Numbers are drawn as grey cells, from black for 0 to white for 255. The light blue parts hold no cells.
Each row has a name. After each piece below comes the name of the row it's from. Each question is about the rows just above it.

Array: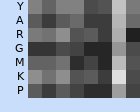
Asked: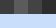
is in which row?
P
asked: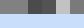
Y
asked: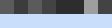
P
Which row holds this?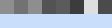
K
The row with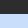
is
P
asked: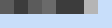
A

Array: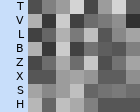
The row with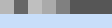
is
H
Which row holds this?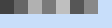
L
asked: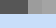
X
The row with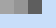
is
X
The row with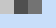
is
Z
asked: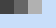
L

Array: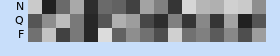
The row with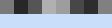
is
Q
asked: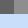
F
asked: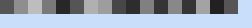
Q
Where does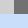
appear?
F
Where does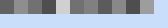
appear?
F
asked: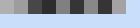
Q
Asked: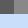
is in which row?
F

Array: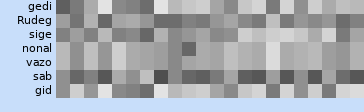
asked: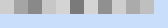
gedi
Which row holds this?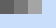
sab
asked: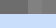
Rudeg
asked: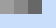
nonal
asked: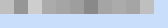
vazo
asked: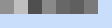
sab

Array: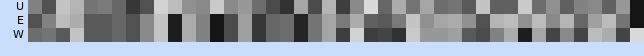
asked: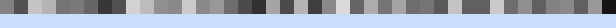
U
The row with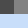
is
W
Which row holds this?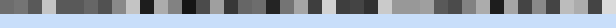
W
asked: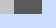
W
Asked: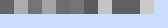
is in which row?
U
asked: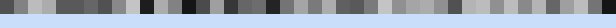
E

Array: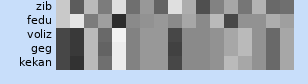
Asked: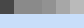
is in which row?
voliz
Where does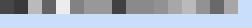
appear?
geg

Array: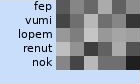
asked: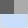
renut
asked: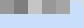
lopem
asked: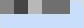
nok
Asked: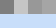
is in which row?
lopem

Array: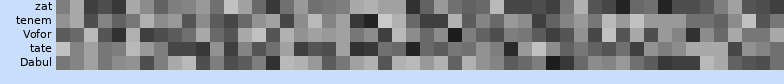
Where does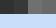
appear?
tate
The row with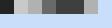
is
tenem
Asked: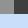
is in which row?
tate
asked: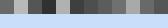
Vofor

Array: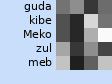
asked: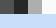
Meko
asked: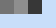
guda
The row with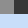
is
guda
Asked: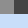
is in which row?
zul
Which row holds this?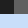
meb

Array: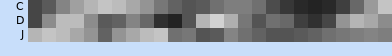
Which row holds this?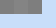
J
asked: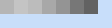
C
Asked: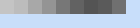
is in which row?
C
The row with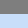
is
C
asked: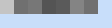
J
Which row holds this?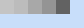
J
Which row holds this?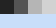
D

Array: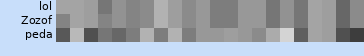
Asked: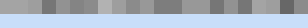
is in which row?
lol
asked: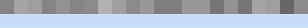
Zozof
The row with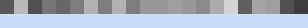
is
peda

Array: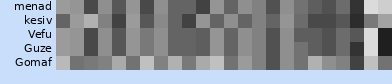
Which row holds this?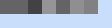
menad
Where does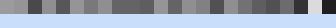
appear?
Guze
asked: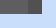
Vefu
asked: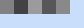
kesiv

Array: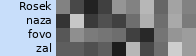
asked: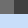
fovo
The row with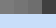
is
fovo
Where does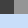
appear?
Rosek
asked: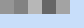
Rosek
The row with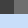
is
naza
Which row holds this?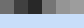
fovo

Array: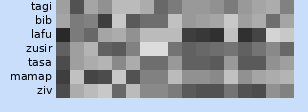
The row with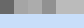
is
lafu
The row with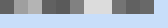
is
zusir
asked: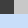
bib

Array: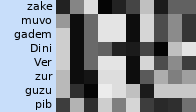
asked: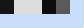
zur
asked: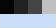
zake
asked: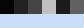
zake
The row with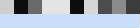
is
Ver
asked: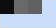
Dini
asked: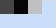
Dini
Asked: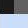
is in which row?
zake

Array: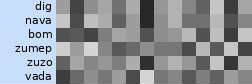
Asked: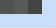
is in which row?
bom
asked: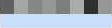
zuzo
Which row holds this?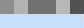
nava
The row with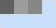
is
vada
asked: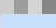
zumep
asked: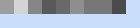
zumep

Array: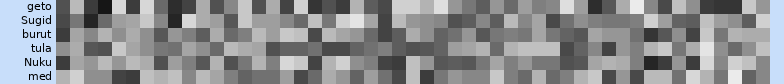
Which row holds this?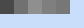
Sugid
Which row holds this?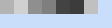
Nuku
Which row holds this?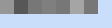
burut

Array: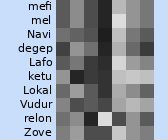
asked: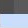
Vudur
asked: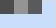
relon
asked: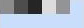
mel
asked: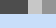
Zove
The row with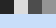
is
relon

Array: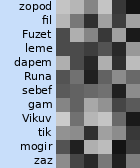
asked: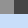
gam
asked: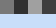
fil
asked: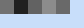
Runa

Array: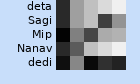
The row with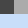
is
Mip
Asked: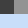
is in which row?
Sagi

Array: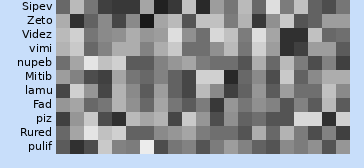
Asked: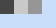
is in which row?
piz
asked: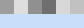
Videz

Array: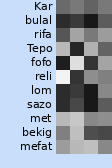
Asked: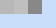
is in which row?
mefat
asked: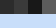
bulal
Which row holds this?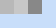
met
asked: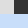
fofo

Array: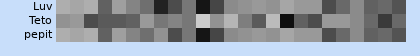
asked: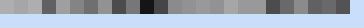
pepit
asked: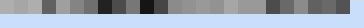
Luv
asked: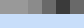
Teto

